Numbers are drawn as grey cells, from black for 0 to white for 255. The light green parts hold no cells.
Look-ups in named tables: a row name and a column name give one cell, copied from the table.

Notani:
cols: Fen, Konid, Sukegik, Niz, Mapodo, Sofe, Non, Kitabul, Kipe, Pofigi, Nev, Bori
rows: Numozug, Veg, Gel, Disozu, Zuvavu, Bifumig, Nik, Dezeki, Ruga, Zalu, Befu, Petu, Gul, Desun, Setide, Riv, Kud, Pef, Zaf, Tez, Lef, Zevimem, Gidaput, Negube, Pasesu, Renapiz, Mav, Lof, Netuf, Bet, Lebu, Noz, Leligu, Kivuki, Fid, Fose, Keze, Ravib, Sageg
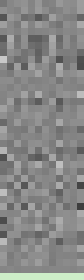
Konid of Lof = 133
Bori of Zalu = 76
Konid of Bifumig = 172
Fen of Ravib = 148
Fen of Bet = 162
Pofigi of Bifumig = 141
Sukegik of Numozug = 142
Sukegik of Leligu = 147
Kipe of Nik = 112
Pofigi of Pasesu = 129
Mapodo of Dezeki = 123
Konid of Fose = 135
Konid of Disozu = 137
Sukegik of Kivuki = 144
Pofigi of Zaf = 124
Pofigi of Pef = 135
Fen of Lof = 190
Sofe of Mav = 121
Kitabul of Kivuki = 156
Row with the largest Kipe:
Negube

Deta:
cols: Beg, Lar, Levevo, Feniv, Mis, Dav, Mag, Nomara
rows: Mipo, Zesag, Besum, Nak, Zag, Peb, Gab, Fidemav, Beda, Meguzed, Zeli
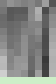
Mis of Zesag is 136
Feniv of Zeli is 142
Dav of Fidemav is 127
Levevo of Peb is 118
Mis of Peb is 119
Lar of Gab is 114
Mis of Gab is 119
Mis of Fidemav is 114

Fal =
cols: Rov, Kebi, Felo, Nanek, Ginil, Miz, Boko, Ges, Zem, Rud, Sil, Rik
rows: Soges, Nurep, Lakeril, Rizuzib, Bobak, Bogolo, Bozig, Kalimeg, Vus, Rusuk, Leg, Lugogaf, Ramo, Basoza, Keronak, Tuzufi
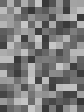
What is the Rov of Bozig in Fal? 66
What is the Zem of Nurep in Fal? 142
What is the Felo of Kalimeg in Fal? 149
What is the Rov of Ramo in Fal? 99
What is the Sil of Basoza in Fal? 68
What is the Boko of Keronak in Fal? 87
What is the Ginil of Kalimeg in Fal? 126
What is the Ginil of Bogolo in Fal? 151
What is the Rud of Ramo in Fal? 193
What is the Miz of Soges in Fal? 197
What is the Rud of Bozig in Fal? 119
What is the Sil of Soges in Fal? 163
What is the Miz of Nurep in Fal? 104
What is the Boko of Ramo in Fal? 119
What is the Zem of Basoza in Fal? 108
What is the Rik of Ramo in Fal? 85
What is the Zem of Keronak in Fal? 92
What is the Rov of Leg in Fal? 188
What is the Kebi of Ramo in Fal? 118
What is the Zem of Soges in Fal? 151

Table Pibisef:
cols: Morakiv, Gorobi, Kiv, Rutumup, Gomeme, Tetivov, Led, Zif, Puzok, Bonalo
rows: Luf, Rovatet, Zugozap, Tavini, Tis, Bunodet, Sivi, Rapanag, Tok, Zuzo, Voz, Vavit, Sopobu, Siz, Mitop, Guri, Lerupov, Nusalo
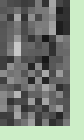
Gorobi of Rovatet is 93
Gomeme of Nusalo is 157
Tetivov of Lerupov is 62
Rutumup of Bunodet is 84
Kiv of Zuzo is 113
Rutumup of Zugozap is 49
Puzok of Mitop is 88
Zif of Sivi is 47
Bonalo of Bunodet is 119
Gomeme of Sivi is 105
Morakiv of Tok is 61
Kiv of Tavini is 123
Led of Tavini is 125
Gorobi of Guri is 90
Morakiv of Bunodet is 88
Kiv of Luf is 72
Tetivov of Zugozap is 73
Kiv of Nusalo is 94
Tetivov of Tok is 62
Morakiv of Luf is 94

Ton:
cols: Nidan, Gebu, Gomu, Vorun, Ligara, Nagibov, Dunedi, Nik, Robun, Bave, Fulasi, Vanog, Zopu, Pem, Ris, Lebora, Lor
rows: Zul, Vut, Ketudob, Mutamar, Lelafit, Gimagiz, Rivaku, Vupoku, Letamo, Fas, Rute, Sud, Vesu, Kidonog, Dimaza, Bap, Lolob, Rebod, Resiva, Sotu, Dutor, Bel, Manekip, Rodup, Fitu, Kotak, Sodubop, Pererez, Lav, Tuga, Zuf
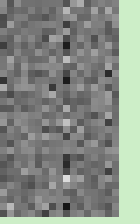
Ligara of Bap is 107
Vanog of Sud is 128
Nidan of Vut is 132
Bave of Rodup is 41
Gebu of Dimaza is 133
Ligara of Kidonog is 109
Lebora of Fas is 164
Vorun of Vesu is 147
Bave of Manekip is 56
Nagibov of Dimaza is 115
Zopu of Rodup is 110
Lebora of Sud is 132
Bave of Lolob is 108
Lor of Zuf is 123
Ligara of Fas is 120
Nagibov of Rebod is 113
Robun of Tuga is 123

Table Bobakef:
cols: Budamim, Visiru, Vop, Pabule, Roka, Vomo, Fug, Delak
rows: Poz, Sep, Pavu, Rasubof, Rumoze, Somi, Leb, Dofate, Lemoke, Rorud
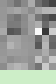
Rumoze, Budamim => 169
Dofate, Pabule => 155
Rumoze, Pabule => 135
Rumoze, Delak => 205
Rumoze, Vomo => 249
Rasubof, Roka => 159
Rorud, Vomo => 116
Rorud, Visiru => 171
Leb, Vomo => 88
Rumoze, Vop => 94
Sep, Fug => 181
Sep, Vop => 167
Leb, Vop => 164
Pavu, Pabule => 138
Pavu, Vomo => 119
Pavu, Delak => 73
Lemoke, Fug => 153
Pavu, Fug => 91

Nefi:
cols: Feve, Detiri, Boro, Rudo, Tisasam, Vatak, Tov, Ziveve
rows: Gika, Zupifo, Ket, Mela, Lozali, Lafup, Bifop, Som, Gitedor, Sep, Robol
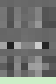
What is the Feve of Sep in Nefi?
93
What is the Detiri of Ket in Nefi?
86
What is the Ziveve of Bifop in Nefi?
110
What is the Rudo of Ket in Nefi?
108
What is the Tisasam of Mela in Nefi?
121
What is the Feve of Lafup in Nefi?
103
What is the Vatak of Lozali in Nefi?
105
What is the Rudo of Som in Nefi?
109
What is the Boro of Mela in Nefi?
132
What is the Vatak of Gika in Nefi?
105
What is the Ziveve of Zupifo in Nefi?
89
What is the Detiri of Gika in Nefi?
102

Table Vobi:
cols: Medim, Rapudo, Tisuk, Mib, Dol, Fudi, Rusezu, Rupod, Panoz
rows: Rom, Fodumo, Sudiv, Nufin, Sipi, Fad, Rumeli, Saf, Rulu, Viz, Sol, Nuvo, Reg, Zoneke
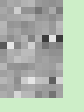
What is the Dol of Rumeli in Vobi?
208
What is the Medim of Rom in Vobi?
155
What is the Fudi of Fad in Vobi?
176
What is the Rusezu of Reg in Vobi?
155
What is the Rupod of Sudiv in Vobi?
141
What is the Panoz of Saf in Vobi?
145
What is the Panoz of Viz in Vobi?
178
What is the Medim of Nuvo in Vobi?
182
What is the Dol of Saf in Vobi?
187
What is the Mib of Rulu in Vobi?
184
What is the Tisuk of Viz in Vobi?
146
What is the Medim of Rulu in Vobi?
154
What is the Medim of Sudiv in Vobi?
159
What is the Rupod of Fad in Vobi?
228
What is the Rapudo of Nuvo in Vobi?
171
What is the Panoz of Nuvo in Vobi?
213
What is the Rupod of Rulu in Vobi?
154
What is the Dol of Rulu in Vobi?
177

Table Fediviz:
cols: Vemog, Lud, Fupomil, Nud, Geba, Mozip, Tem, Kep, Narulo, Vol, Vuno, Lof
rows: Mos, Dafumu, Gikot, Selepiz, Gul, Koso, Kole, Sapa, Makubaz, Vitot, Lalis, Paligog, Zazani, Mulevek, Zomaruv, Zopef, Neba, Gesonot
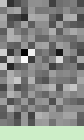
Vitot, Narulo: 96
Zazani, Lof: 142
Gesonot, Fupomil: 85
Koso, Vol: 115
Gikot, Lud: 74
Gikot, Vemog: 169
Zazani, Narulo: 87
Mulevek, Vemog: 110
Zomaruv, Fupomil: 107
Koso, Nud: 126
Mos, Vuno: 125
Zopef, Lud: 177
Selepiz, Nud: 162
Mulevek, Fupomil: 156
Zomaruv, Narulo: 161

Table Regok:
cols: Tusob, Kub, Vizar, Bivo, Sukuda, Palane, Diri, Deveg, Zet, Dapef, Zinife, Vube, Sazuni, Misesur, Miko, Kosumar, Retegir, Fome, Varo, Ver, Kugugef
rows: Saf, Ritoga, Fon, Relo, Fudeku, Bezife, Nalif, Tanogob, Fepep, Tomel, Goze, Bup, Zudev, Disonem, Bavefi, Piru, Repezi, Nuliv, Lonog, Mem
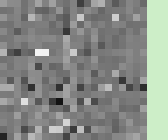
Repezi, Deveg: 134
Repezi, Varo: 125
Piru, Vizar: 124
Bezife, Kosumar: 120
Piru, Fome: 107
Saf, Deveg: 160
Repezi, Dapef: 132
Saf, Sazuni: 103
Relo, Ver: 114

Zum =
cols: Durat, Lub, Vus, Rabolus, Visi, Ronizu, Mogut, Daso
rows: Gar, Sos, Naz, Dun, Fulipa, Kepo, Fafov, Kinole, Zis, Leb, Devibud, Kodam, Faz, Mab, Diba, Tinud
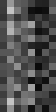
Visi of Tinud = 16
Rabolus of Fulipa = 91
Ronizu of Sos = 11
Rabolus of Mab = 116
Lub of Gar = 152
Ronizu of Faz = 11
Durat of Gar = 62
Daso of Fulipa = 92
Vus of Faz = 144
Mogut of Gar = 33
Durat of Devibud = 76

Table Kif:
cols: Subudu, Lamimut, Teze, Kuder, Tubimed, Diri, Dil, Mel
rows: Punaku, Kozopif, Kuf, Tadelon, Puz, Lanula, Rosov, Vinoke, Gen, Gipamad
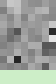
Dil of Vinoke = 98
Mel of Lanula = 227
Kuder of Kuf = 132
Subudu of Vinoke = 148
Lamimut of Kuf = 137
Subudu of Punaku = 159
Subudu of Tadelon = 168
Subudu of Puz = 156
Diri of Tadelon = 152
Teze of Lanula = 130
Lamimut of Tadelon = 147
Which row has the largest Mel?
Lanula

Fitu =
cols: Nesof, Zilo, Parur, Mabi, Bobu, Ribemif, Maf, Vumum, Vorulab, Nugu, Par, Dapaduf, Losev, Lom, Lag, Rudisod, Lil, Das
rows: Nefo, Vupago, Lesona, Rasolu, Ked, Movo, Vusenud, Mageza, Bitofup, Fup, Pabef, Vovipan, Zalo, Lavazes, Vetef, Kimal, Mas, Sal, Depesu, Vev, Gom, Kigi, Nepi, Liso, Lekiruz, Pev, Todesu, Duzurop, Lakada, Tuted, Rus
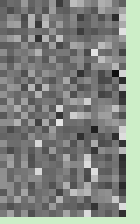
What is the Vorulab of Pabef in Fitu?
113
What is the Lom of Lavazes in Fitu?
134
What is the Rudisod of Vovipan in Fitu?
75
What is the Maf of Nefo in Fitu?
102
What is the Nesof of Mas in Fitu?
88
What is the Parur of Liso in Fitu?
101
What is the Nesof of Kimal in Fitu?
147
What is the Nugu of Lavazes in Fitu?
157
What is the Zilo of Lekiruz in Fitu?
104
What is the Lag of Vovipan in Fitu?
72
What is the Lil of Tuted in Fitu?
112
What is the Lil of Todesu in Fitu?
118
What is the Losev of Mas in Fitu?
160
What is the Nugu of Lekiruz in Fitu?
130
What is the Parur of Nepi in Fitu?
100
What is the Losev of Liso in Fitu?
220
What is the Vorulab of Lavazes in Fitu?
117
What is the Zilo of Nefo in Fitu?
109
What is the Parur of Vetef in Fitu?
102

